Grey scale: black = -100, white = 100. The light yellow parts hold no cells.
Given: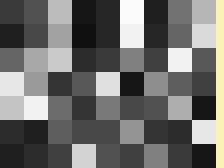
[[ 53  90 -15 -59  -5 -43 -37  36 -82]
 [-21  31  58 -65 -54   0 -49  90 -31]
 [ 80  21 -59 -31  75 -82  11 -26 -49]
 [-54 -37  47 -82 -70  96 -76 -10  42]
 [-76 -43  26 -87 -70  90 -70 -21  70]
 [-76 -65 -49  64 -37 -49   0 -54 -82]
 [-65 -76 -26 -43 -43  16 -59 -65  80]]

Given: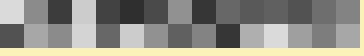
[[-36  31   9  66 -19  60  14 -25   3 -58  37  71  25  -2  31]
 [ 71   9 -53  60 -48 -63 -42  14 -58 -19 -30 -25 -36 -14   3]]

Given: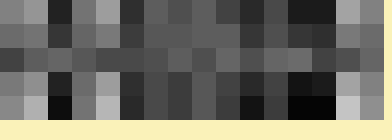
[[  7  38 -90 -10  43 -68 -43 -53 -32 -53 -85 -53 -96 -96  54  12]
 [  1  17 -73 -10  23 -63 -27 -38 -27 -48 -68 -43 -79 -79  28   1]
 [ -5  12 -73 -16  23 -63 -43 -53 -32 -48 -68 -48 -85 -79  28   1]
 [-16 -10 -58 -21  -5 -53 -32 -32 -27 -27 -58 -38 -58 -63  -5 -16]
 [-48 -27 -21 -32 -43 -43 -38 -27 -38 -21 -38 -21 -16 -48 -38 -21]]

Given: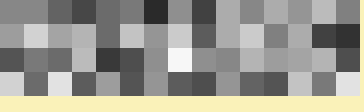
[[ 23  65  29  41 -16  53  17  59 -28  35  59   0  35 -49 -61]
 [  6   6 -22 -44 -16  -5 -67  12 -49  35   6  35  17  47   0]
 [-34  -5 -16  47 -55 -39  12  94  12   6  41  23  29  41 -39]
 [ 65 -16  77 -28  23 -34  17 -28 -39  17 -22 -34  53  -5  77]]

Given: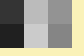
[[-75  59   4]
 [-59  47  15]]

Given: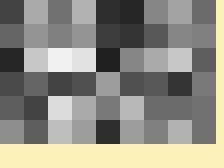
[[-70  55  88  77 -75   5  33  55 -26]
 [-48  33 -11  39 -64 -70   5  28 -16]
 [-21  16   0  16 -53 -59 -31   5   0]
 [-42 -21 -48 -37  22 -37 -31 -59  -5]
 [ 11 -26  49  22 -64  22   0  39 -11]
 [-26 -48  72  33  -5  44 -16 -16 -11]]
